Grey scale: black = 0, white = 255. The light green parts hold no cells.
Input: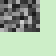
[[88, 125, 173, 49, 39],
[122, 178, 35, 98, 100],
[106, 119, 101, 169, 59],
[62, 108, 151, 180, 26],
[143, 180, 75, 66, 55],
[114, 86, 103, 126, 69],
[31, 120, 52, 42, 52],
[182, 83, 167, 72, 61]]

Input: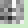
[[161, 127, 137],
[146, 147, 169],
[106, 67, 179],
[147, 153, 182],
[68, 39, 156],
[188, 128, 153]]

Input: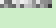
[[238, 106, 207, 226, 148, 145, 130],
[114, 116, 200, 194, 156, 168, 57]]

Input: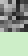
[[190, 71, 26, 59],
[125, 172, 41, 99],
[102, 158, 48, 113],
[68, 108, 77, 174],
[198, 63, 25, 60],
[83, 127, 90, 150],
[124, 143, 157, 39],
[181, 59, 99, 49]]

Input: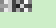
[[136, 201, 160, 252],
[160, 202, 33, 76],
[139, 204, 166, 242]]

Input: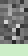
[[88, 116, 122, 132],
[133, 155, 96, 129],
[102, 165, 124, 45],
[120, 175, 100, 114],
[94, 109, 129, 82],
[97, 127, 115, 92],
[88, 109, 214, 69],
[102, 75, 37, 103],
[89, 106, 37, 109],
[146, 65, 152, 65],
[114, 114, 112, 122]]

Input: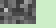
[[104, 111, 57, 157, 78],
[128, 102, 65, 130, 81],
[59, 88, 57, 115, 104],
[107, 111, 75, 85, 115],
[57, 86, 104, 85, 78],
[91, 99, 62, 115, 91]]

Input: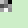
[[193, 4],
[77, 158],
[164, 142]]

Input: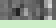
[[114, 87, 117, 114, 98, 69, 194],
[107, 89, 109, 106, 99, 69, 212],
[114, 105, 33, 157, 98, 84, 140],
[102, 94, 32, 167, 86, 76, 129],
[113, 87, 117, 102, 96, 54, 202]]
